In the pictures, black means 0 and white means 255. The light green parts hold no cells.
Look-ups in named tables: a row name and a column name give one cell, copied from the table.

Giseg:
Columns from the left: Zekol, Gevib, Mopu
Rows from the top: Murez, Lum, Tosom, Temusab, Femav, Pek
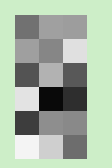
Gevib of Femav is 142
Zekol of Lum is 159
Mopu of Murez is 157
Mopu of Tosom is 88
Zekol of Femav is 61
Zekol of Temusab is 227
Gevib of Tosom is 178
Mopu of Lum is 224
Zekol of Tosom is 83
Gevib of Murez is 160
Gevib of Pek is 207

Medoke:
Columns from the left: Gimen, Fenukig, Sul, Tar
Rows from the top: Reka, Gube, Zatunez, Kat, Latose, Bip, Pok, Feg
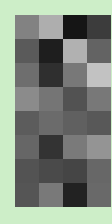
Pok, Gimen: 83
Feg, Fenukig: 121
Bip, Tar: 148
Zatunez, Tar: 194
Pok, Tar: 103
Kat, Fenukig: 117
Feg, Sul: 34
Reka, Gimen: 130
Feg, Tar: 105
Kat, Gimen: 139
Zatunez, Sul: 120
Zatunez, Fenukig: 47
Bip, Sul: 122
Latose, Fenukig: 107
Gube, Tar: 99
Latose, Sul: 96
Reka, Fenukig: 174
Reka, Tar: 60
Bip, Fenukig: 51
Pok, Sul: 69
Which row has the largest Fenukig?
Reka

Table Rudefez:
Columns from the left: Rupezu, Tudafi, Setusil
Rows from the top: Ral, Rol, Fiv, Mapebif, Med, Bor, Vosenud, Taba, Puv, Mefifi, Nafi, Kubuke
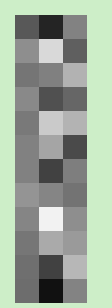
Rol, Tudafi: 217
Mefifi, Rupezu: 118
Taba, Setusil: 115
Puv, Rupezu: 133
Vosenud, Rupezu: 129
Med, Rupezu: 121
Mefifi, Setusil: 154
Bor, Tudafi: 165
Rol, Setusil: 95
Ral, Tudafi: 36
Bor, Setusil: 74
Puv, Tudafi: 242
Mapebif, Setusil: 102
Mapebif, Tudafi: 80

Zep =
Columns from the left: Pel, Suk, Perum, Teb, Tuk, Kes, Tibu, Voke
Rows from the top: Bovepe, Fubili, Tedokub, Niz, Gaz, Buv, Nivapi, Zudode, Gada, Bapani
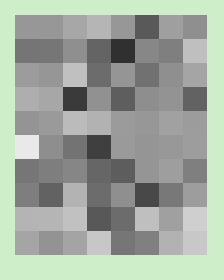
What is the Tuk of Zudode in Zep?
143
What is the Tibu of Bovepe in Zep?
159
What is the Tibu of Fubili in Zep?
127
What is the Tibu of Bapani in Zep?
178
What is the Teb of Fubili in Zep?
100
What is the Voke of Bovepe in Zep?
143
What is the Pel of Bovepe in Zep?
151
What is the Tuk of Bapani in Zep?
118
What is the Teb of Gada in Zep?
88
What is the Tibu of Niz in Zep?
147
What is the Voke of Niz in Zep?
98
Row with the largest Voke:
Gada

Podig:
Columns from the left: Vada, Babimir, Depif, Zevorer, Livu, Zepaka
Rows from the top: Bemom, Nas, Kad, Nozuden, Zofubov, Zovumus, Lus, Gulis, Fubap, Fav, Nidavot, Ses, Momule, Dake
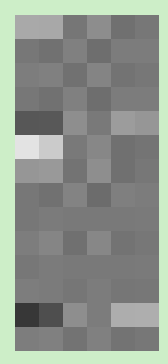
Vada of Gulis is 119
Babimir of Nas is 113
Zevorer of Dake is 128
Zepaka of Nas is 124
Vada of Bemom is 169
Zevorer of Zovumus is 135
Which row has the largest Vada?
Zovumus

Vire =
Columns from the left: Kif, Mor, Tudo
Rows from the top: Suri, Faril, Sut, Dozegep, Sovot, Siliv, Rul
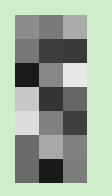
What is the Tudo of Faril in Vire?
57
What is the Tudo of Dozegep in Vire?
101
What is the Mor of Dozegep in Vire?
52
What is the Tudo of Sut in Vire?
232
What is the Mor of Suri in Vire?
122
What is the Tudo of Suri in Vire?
170
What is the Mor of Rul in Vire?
25
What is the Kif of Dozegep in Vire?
200
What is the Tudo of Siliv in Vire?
129
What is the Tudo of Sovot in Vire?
63
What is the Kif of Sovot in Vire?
221
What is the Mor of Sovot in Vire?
129
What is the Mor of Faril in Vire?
61
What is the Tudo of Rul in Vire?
124
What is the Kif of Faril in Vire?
119
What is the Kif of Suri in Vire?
140
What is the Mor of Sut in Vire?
134
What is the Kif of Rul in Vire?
106
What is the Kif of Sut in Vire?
26

